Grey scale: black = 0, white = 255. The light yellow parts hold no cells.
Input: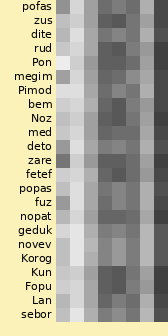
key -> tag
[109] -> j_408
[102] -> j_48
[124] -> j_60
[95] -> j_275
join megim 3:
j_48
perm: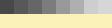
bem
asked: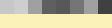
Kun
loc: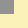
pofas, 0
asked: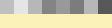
novev

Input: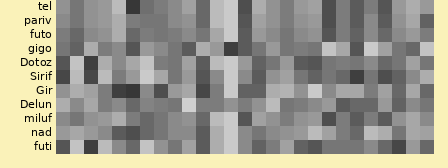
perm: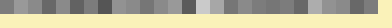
futo
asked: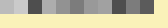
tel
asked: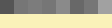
Dotoz
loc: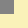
Delun, 6
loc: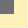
tel, 6
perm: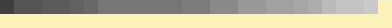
Dotoz
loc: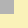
Gir, 16

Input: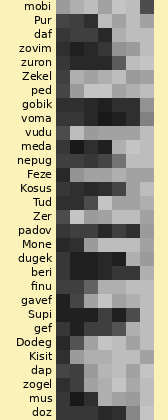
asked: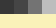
nepug
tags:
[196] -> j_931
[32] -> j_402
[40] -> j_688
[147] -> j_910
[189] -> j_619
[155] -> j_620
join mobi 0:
j_620
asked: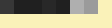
dugek
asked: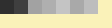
zogel
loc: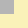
dap, 3
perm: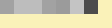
Zer
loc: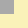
zogel, 5

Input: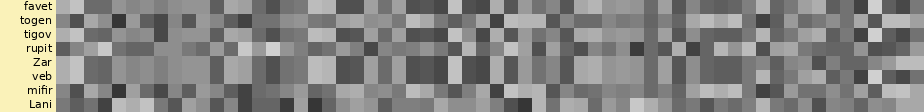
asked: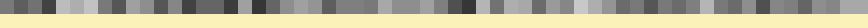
Lani
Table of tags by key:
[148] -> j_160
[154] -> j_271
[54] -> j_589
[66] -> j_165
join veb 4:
j_160

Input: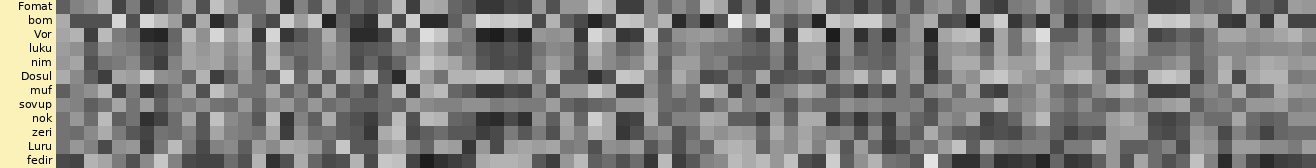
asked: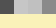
Dosul
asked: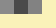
zeri
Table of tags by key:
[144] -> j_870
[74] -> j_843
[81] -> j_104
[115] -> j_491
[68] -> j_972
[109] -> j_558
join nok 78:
j_843
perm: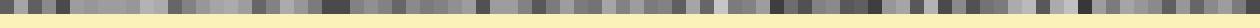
nim

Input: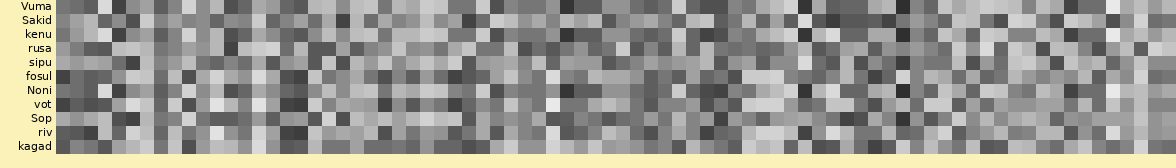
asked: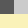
vot
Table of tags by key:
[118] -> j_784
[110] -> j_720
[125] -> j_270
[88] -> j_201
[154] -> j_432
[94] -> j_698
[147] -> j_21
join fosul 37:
j_784
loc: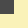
Noni, 46
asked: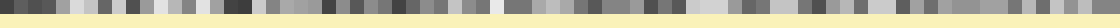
vot
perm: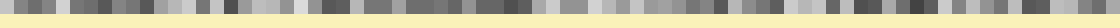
kagad
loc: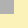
riv, 62
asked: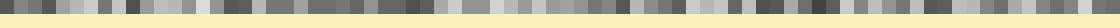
kagad

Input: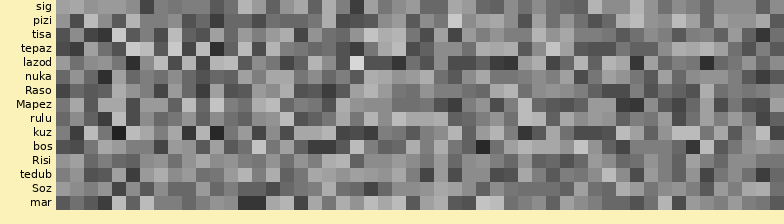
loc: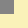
tisa, 46
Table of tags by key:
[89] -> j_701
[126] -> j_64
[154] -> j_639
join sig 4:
j_639
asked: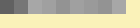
tedub

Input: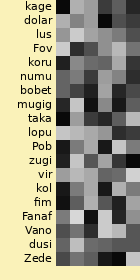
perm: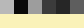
taka
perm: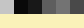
Zede
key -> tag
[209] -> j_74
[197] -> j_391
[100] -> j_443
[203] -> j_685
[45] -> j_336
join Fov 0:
j_685
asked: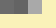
koru
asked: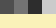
Vano
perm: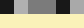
kol

